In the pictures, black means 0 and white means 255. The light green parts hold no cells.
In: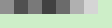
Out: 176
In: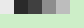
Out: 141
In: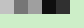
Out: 15
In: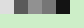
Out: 118
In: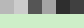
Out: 46
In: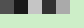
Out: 50
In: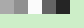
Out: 100
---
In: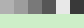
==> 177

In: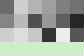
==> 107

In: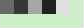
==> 104

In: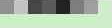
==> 144

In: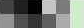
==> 66

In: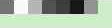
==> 117

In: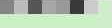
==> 132
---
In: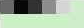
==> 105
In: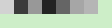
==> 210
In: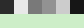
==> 43
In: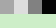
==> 167
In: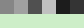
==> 134
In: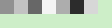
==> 145
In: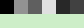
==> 1
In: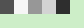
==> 81
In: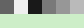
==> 99
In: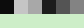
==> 12
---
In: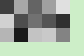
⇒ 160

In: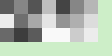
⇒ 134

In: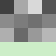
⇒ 217

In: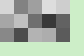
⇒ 221

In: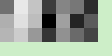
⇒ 119

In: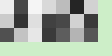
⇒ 37

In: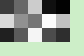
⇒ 16

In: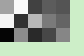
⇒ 92

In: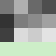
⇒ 105

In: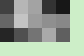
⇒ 51
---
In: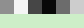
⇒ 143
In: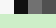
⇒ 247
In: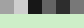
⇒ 162
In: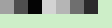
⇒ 161
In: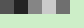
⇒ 83
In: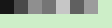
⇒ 22
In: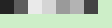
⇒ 35
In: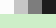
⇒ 252
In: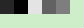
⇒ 38
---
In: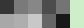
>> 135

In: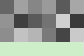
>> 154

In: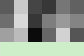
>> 55

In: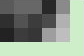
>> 103

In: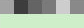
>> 122

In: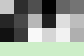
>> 2

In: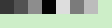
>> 221

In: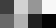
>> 210
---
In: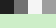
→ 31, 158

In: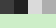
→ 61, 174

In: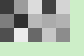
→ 59, 140

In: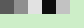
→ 89, 194

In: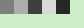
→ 126, 39

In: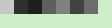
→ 199, 108

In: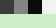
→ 60, 242

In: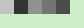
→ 195, 75
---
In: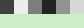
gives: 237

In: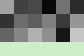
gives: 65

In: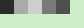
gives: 170

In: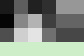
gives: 94

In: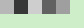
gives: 55

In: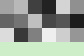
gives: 184

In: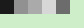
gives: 145

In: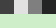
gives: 225

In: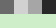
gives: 209
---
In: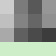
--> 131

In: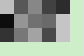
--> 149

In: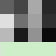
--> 112

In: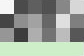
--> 143

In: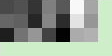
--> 96

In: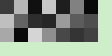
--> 99

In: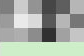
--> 233

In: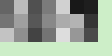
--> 159

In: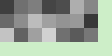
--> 141
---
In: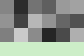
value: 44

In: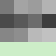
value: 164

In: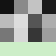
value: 138

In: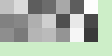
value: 219

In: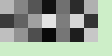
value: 133

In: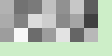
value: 114

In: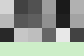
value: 66

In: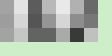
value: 227
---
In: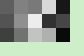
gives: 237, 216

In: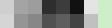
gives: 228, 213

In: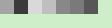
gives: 217, 191

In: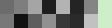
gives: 193, 179

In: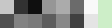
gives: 249, 228

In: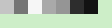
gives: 246, 196

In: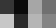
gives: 199, 181

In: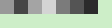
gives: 212, 164

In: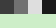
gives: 222, 113

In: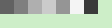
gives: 244, 203
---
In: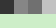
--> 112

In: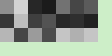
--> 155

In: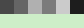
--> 176

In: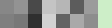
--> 47

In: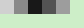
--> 24

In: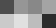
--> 189

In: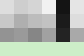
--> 134

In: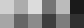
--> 139

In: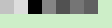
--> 1

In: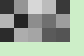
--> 165
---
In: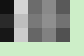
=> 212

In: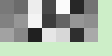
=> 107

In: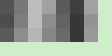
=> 120

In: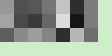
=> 81

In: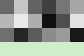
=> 197

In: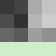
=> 68

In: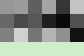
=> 156

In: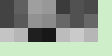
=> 96

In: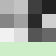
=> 195
